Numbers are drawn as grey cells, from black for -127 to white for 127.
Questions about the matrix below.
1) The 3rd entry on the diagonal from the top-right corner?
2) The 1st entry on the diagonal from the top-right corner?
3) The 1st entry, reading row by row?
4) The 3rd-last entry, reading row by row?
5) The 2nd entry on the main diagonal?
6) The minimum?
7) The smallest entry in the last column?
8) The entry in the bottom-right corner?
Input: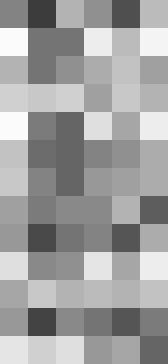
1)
44
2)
59
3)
3
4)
24
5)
-11
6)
-67
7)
-34
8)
-26

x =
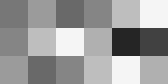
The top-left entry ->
-8
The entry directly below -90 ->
117
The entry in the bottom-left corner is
27
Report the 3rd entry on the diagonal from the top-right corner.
62
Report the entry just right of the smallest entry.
-62

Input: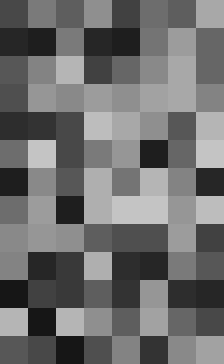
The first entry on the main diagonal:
-55
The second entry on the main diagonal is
-97
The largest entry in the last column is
68
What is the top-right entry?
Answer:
40
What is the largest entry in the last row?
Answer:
34
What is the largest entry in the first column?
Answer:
53
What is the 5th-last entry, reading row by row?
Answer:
-48
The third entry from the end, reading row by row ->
-76
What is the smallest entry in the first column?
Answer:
-105
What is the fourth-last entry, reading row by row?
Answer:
3
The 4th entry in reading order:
15
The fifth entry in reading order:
-62
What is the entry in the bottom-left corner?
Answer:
-40
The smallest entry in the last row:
-105

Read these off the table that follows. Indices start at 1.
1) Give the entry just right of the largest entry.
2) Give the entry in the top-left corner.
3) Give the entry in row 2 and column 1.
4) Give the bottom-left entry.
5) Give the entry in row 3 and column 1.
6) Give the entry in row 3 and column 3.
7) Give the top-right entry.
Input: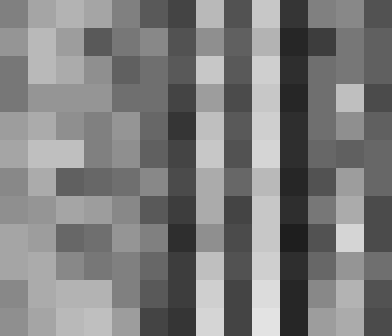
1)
-89
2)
0
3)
21
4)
15
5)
-8
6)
43
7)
-45

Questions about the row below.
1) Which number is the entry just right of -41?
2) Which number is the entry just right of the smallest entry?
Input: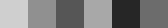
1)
40
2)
-19

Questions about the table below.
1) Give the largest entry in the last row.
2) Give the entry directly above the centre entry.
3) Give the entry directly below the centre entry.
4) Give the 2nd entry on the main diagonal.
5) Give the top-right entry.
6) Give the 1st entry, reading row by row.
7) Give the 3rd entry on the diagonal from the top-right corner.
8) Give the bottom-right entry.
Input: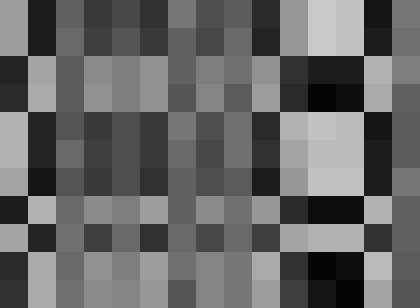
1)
42
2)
-49
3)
-49
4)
-99
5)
-8
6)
29
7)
-99
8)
-42

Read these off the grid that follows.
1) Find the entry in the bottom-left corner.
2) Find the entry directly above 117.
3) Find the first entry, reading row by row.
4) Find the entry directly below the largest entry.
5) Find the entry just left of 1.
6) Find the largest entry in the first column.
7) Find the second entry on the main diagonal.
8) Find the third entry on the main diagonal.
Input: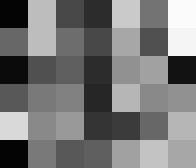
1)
-123
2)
123
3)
-123
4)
117
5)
-6
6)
89
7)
61
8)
-32
